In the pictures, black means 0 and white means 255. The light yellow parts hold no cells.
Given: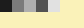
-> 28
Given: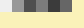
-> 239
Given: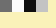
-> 110
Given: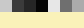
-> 201
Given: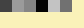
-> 66
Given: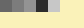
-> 103
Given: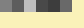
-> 128
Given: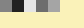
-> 131
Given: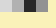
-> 216
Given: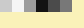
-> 203
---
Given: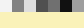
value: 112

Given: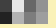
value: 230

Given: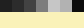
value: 198

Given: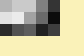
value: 202

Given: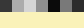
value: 11

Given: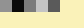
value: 123

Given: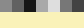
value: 222

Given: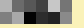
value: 65
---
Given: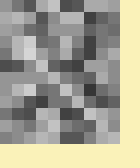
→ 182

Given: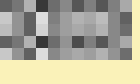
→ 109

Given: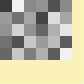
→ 241

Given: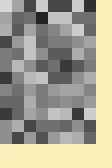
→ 102

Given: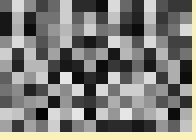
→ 195

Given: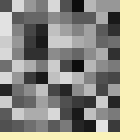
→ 58

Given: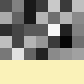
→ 161

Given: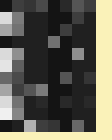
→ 32

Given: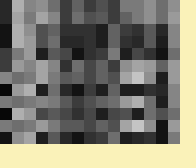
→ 122
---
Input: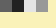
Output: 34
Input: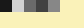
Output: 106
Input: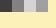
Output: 130
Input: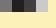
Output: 33
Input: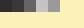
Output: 101
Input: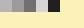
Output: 113
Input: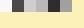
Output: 184
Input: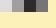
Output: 159
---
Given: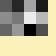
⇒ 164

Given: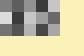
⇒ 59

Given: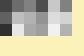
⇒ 200

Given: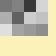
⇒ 57

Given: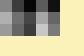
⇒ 91

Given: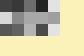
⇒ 35

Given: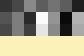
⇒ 93
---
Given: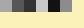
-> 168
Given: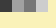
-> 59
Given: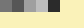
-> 117
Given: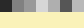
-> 41
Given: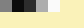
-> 128
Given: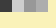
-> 60
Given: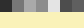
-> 46
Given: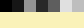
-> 0
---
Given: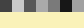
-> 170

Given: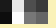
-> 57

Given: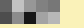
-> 129

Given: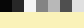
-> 132

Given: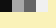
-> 240

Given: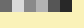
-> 179

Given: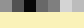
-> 104
